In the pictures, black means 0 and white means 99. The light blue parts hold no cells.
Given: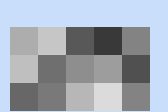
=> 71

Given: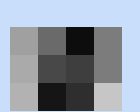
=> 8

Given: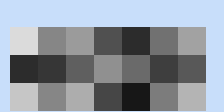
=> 9

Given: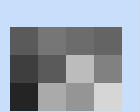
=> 66

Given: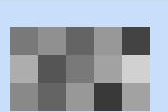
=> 59

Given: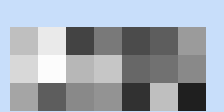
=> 19
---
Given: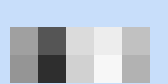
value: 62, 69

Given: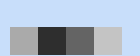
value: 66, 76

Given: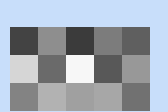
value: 26, 44

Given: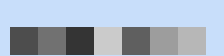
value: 30, 71

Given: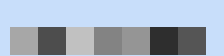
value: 65, 33

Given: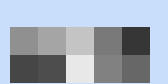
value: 56, 40

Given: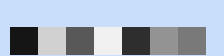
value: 8, 47
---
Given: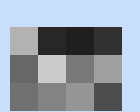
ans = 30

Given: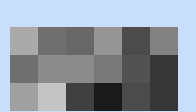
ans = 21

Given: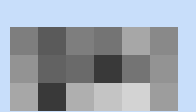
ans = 61

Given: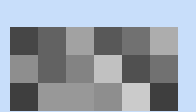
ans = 24

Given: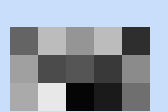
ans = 43

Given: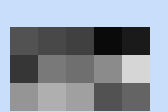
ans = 39

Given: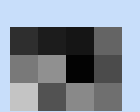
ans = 43
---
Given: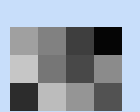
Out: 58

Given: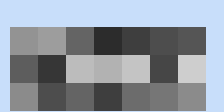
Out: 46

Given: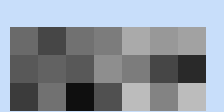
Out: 51

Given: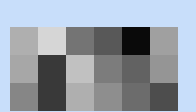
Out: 42

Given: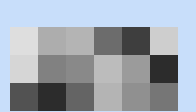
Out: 56

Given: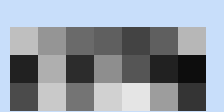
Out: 61
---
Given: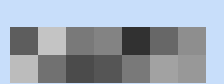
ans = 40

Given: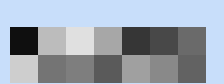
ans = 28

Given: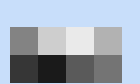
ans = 91

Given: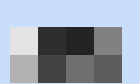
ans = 14

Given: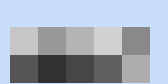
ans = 81

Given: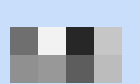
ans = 15

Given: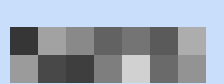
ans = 35

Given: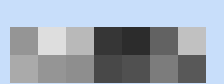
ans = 38
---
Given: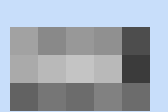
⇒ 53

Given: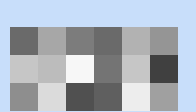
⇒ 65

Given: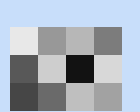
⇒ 59

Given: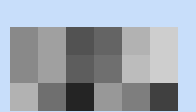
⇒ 62

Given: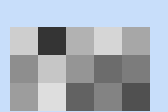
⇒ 20

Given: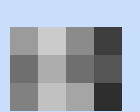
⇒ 79
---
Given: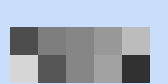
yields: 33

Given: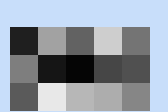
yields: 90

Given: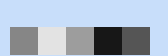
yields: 88

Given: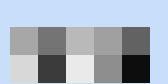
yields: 23

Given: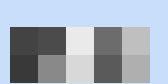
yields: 53

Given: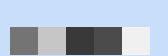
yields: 77

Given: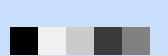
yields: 93
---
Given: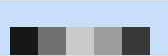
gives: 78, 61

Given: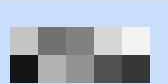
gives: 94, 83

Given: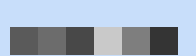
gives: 78, 49

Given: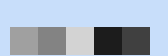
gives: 82, 62

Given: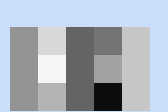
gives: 95, 84

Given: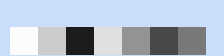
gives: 98, 87
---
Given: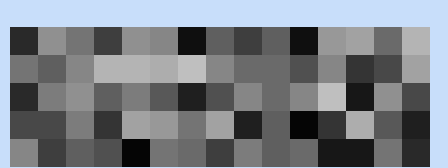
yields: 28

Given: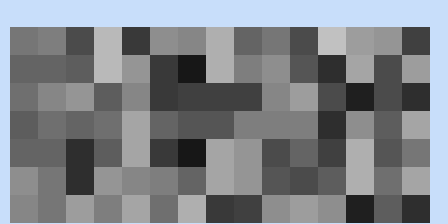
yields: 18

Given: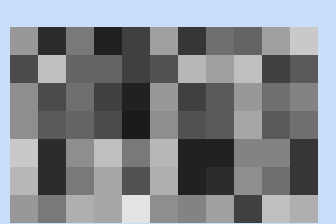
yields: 51

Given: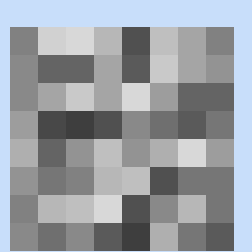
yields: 39

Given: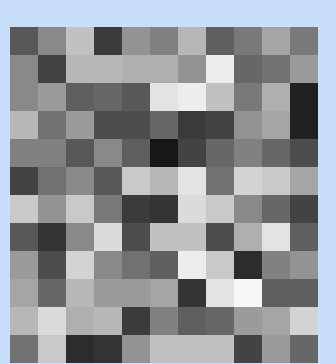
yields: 13

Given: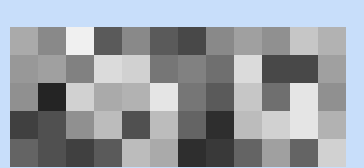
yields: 56
